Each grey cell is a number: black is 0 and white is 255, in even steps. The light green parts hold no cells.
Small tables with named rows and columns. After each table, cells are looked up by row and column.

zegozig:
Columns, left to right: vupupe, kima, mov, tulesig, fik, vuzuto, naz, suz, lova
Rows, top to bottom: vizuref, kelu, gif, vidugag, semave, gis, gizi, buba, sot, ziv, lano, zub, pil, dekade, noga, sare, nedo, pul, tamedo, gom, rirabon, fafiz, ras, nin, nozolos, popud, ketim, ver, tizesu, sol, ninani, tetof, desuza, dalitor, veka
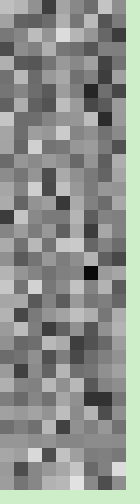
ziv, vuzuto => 133
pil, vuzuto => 144
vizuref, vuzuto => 136
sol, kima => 153
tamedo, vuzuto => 142
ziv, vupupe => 165
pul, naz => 102
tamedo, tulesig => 152
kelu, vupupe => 162
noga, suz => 108
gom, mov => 132
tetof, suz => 140
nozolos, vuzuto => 62
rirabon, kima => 116
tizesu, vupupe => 126
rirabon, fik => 139
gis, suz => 61

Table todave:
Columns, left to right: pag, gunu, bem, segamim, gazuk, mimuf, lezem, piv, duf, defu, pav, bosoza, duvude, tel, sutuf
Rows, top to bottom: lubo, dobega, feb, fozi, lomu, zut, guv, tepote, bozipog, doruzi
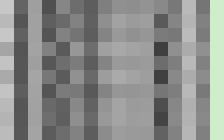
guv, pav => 152
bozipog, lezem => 105
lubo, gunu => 100
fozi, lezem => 109
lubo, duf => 144
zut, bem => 165
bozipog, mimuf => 143
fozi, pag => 165
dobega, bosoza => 90
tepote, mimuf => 136
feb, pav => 150
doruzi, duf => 157
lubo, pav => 147
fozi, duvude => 144
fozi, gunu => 85
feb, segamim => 84
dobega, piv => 143
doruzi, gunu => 88

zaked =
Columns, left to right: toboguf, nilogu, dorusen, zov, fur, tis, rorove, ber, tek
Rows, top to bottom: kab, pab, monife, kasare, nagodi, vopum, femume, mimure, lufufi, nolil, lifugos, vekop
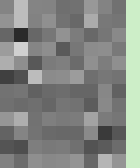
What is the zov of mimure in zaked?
102
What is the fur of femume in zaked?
109
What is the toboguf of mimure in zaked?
112
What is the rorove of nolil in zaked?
138
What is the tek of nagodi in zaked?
143
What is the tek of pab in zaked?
117
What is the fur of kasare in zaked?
90
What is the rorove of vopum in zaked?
111
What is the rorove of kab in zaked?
152
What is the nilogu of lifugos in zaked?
78
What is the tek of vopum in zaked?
115
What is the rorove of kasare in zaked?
140
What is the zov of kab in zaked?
131
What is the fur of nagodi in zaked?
127
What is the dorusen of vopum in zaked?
188
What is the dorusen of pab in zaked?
130
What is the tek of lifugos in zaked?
108
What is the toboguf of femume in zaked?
114
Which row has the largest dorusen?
vopum

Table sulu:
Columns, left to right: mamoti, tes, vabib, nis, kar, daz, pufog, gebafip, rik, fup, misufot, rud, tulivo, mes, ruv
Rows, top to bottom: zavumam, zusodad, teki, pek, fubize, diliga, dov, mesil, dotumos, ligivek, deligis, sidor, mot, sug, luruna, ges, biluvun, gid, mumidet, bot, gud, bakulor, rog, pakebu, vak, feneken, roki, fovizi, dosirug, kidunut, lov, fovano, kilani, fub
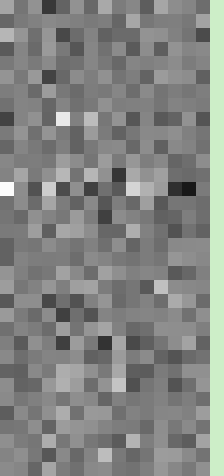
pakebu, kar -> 158
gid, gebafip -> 111
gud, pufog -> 163
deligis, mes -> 131
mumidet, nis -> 124
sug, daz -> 143
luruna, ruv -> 109
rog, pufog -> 83
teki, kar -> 72
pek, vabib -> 106
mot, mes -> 106
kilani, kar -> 137
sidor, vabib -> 125
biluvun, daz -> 160
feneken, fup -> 124
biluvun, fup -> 174

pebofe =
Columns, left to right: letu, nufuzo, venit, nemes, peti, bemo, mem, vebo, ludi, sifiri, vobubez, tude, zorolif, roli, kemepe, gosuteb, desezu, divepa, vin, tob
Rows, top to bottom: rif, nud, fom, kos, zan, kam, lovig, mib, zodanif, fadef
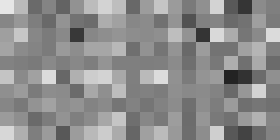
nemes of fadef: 155
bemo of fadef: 156
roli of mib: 111
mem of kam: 205
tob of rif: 127
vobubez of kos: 146
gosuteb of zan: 120
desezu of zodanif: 113
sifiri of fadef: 102
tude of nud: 113
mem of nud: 108
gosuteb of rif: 211
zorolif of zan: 139
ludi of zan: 127

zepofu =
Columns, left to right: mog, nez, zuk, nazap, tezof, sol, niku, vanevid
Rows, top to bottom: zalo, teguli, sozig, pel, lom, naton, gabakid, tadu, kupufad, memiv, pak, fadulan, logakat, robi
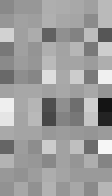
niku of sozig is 189
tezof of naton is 169
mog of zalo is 137
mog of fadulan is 179
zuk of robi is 145
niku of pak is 108
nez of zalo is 151
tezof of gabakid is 167
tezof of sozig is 144
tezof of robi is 150
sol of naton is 204
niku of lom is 156
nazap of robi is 178
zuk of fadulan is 151
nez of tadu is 168
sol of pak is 191
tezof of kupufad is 131
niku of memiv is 149
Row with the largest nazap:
naton

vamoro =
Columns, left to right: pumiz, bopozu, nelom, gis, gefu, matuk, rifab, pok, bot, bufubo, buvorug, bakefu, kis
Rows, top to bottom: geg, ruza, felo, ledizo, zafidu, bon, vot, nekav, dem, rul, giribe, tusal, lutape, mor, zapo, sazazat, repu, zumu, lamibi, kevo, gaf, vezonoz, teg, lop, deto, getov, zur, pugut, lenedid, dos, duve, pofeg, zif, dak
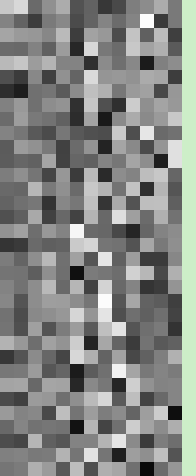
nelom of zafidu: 156
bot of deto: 100
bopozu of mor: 102
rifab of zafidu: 47
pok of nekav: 80
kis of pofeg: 110
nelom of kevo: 94
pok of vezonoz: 252
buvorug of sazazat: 107
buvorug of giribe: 75
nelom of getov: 139
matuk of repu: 246
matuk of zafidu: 131
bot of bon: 152
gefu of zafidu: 131
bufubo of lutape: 131
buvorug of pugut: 146
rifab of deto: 35
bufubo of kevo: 209
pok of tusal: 132

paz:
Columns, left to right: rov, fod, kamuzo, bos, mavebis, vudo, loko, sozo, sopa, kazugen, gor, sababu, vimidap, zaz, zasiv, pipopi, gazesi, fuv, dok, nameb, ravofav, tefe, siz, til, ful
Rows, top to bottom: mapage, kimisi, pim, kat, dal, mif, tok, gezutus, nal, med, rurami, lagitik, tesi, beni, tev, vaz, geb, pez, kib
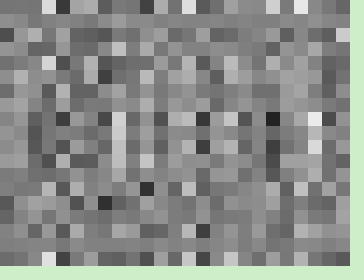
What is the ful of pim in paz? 203
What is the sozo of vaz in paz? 109
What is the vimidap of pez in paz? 130
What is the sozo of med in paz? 121
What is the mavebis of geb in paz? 89
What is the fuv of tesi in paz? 112
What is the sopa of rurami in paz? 191
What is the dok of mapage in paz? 137
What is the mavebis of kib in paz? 67
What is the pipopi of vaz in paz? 118
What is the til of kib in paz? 102
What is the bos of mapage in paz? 218

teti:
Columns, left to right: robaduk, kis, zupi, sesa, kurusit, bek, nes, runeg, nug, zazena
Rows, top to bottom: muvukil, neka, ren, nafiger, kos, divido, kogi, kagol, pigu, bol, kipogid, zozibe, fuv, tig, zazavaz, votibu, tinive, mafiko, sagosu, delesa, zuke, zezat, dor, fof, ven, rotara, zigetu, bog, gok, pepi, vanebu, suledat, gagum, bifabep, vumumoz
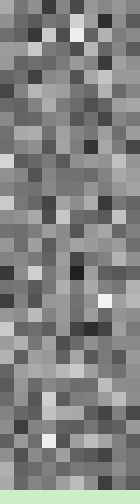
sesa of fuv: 133
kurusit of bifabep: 103
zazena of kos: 144
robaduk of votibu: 140
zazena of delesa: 100
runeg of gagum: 68
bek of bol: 132
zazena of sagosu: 144
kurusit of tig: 117
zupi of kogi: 182
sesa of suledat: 239
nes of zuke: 169
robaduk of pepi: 131
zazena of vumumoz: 92
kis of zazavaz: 120
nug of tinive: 104
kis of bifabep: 98
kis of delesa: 140
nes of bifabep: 115
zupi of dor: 186

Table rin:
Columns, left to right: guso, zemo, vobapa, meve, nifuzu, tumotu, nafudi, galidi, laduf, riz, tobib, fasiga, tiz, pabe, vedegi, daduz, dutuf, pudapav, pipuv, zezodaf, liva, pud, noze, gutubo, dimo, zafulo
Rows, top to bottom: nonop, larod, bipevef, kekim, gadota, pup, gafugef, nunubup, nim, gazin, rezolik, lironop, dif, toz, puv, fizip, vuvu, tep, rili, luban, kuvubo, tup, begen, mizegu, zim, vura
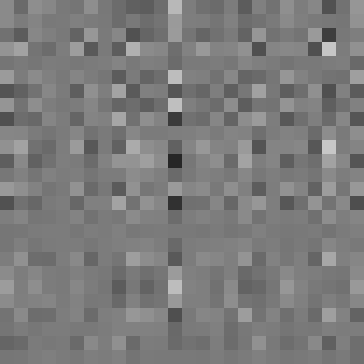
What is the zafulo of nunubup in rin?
129
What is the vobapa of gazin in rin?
123
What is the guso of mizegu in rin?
117
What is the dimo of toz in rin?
118
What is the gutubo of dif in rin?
138
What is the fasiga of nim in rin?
131
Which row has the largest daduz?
lironop

